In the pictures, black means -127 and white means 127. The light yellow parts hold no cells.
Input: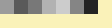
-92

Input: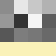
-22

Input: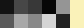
-94

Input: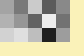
29

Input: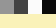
-117

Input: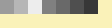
-72
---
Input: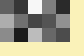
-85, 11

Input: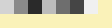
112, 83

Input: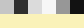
-109, 69

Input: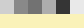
105, 79

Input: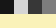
-2, -105

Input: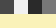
-7, -55

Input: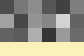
-1, -28
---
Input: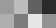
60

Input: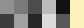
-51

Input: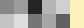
-91

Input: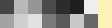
-83

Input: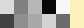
55

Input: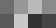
24

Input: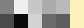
71
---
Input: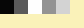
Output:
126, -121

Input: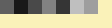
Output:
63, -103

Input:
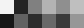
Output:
115, -104

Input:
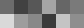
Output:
89, -69

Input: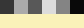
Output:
92, -118

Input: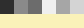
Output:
111, -81

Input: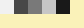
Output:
113, -102
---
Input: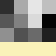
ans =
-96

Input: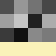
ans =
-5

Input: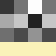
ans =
-52

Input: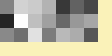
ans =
-41

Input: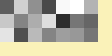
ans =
-9

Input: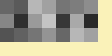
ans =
33
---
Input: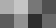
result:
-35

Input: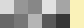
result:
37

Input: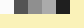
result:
-96

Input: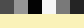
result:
-6

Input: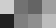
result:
-93

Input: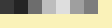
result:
94

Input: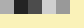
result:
25

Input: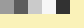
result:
-77

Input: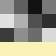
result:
97

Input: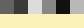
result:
-110
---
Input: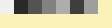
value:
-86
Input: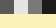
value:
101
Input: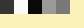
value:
122
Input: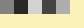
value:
-87
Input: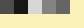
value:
-104
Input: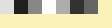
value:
-96
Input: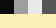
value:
30
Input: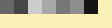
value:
-57
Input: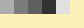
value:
-3
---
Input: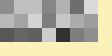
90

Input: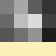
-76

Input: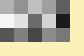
-33

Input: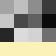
-68

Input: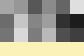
95

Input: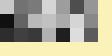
22

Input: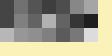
37

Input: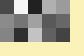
27

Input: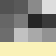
93
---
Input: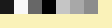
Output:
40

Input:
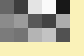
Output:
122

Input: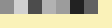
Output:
-93

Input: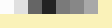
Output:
7

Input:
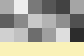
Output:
-61

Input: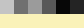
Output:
-120

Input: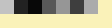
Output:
-65

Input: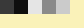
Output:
10

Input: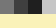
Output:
-96

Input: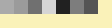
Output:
-2
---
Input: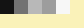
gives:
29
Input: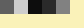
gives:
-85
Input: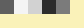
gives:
-83
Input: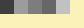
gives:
-24
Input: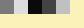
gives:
-60
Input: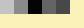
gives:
-27
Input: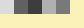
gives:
48
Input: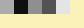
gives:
-44
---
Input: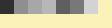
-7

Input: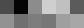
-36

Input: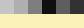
-33

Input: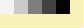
-2

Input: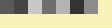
-38

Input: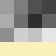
-47

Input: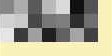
-82

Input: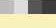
60

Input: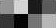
-73
